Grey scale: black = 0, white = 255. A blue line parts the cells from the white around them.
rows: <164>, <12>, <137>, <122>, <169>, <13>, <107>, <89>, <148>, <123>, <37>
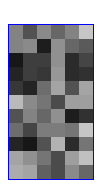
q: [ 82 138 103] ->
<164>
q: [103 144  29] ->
<107>
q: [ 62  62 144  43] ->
<137>
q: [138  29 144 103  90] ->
<12>
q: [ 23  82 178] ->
<148>

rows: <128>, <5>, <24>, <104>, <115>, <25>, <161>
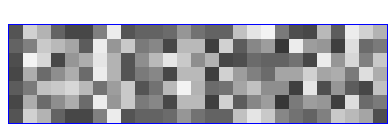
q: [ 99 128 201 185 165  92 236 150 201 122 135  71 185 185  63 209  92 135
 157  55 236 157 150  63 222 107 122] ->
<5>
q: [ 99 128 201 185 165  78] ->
<161>
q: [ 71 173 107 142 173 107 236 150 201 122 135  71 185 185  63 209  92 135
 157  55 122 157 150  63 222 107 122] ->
<25>
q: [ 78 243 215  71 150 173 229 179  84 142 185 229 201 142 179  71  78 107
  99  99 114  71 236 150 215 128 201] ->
<24>

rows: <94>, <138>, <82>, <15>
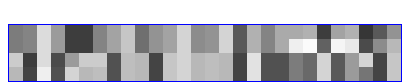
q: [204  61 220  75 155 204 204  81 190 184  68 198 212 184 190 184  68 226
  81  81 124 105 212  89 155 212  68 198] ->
<82>
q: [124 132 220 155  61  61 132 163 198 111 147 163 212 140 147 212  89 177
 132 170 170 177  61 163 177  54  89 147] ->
<94>
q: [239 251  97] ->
<138>
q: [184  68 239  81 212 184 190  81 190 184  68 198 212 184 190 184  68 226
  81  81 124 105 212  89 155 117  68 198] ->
<15>

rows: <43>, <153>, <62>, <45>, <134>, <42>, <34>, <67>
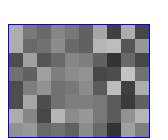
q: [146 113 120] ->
<134>
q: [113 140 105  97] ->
<153>

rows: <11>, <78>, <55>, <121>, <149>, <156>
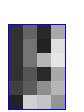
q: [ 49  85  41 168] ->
<121>
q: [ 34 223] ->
<78>
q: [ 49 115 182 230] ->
<55>

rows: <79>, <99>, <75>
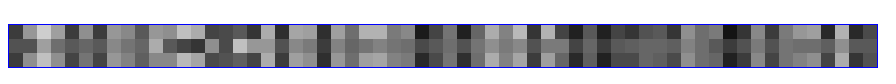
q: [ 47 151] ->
<75>
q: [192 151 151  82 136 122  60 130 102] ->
<99>
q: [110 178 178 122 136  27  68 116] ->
<79>
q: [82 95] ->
<75>
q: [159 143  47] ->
<75>
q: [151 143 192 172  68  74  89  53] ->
<79>
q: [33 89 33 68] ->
<79>

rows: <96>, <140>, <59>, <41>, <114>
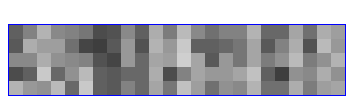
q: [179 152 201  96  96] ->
<140>
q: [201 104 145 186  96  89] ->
<41>

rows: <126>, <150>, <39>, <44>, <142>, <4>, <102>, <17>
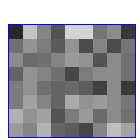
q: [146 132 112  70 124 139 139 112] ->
<44>
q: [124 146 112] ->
<142>
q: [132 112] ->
<44>
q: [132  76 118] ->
<150>

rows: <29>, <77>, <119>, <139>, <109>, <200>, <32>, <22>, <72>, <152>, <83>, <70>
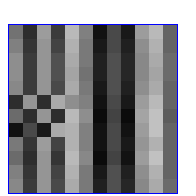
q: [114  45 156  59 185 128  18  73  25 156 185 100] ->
<29>
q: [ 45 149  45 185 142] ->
<32>

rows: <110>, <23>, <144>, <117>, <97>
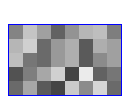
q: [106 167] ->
<97>
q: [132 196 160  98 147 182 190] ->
<110>
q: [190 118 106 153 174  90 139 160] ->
<144>
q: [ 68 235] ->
<117>

